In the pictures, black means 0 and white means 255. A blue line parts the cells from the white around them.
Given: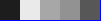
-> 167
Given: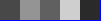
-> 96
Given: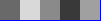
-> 138
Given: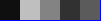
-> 131
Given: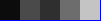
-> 47
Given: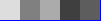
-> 171
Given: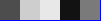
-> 232
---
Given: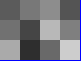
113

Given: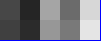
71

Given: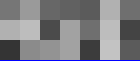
177

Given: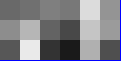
141

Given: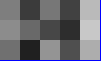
140

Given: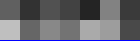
96

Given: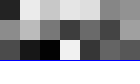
140

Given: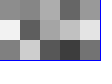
242

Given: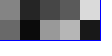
132
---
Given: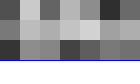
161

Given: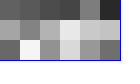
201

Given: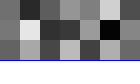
4

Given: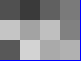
191

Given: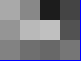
192

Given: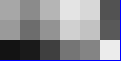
194

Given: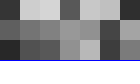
69

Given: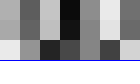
227
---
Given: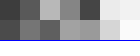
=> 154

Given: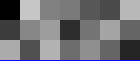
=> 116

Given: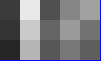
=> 101

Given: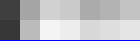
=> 216

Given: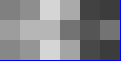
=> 115

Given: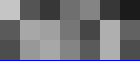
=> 70

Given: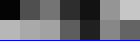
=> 32

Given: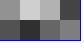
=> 48
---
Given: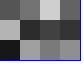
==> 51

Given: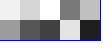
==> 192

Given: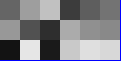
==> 137

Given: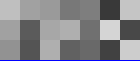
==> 72

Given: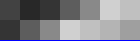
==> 192

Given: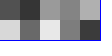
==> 176

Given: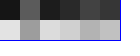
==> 54

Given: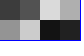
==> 175
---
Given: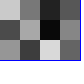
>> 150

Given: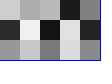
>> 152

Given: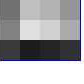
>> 58

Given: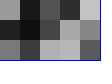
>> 121

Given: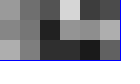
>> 174

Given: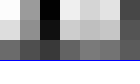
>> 107

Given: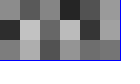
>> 125

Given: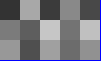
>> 152

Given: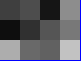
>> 173

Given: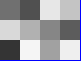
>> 52
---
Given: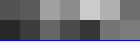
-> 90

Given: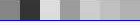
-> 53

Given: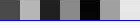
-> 182

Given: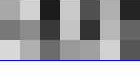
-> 210

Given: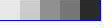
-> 203

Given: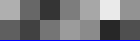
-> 103

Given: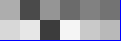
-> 74
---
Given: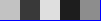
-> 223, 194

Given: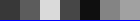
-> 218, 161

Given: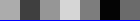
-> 214, 172

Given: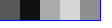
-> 214, 170

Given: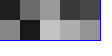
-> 194, 174

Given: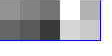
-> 255, 214

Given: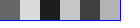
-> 219, 198

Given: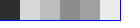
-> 236, 216
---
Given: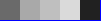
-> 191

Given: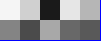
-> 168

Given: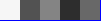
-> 132

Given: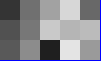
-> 31

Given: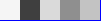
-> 218

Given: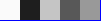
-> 197
